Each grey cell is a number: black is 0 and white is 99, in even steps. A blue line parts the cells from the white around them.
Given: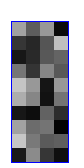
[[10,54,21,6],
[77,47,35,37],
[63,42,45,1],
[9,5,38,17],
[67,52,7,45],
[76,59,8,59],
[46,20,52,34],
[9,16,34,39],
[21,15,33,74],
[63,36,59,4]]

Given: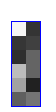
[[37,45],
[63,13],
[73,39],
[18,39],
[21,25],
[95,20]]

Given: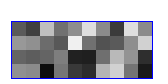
[[56,54,5,46,22,17,70,81,45,10],
[39,36,39,49,13,12,43,72,57,18],
[59,56,42,34,93,44,32,35,55,81],
[35,25,74,44,55,86,54,23,86,54]]

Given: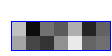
[[64,27,20,56,91,39,43],
[75,5,44,35,68,14,38]]

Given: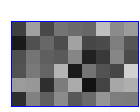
[[18,50,37,54,34,41,58,49,48],
[60,59,18,48,66,7,26,65,68],
[32,47,39,70,10,45,32,27,81],
[31,45,37,35,52,13,22,52,29],
[10,31,40,30,63,27,29,49,33],
[25,62,28,45,42,40,74,54,60]]

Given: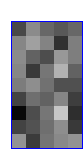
[[57,23,45,53,57],
[26,32,43,55,22],
[3,30,46,77,18],
[26,43,38,52,24],
[48,55,44,31,31],
[52,22,46,69,38],
[54,38,30,59,49],
[52,62,51,19,49],
[28,54,40,34,40]]
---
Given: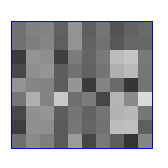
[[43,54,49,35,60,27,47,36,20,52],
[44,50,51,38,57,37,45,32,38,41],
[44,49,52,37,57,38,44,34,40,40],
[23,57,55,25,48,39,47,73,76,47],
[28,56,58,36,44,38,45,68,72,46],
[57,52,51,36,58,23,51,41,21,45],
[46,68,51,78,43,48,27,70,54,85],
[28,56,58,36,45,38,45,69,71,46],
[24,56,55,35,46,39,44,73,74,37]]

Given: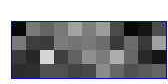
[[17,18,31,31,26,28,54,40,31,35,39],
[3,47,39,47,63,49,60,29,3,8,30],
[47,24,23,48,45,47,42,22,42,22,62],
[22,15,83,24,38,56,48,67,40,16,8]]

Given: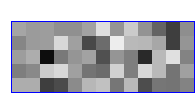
[[67,67,24,29,54,71,75,46,72,30,46,45,51],
[64,60,61,56,56,63,86,58,79,57,39,24,55],
[52,60,61,84,62,28,42,92,72,71,65,24,58],
[61,67,5,47,58,63,31,58,49,16,72,87,51],
[49,53,79,84,62,45,42,81,49,84,72,45,62]]

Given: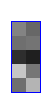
[[43,70],
[51,40],
[43,45],
[18,12],
[77,46]]

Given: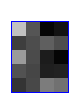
[[20,28,48,44],
[75,33,2,7],
[24,30,37,30],
[60,29,11,2],
[32,27,12,13]]

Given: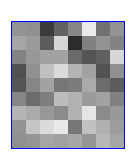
[[56,58,64,62,65,58,71,64],
[57,56,23,38,52,91,44,57],
[64,60,36,83,17,50,57,51],
[51,59,63,63,41,33,37,83],
[31,56,75,85,70,63,32,56],
[33,52,63,46,48,66,42,36],
[52,42,49,73,69,60,63,50],
[70,66,59,54,69,89,54,59],
[57,76,85,90,46,75,68,61]]

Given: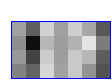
[[51,39,83,63,78,57,32],
[62,37,81,62,80,65,34],
[55,6,71,61,69,88,48],
[59,26,79,61,78,71,36]]
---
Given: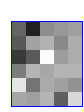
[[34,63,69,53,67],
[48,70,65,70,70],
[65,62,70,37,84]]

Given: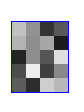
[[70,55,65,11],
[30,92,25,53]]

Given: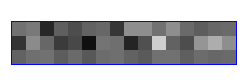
[[20,54,40,23,28,6,45,43,14,31,80,38,30,58,67,55]]

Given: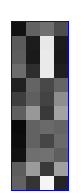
[[35,11,90,11],
[42,18,91,12],
[24,37,26,55],
[4,38,41,39],
[7,43,44,37],
[38,20,95,14]]

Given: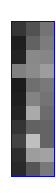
[[12,38,48],
[50,54,61],
[12,51,45],
[20,38,39],
[18,61,63]]

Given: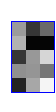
[[69,2,2],
[56,58,46]]

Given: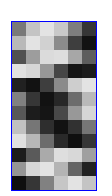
[[72,88,81,54,24,7],
[87,83,59,27,8,11],
[50,21,7,15,42,72],
[75,46,18,7,19,46],
[11,35,66,86,84,62],
[6,21,50,77,88,76]]

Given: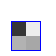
[[69,65]]

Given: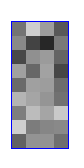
[[53,26,15,47],
[62,40,63,27],
[70,64,58,44],
[80,48,52,53]]
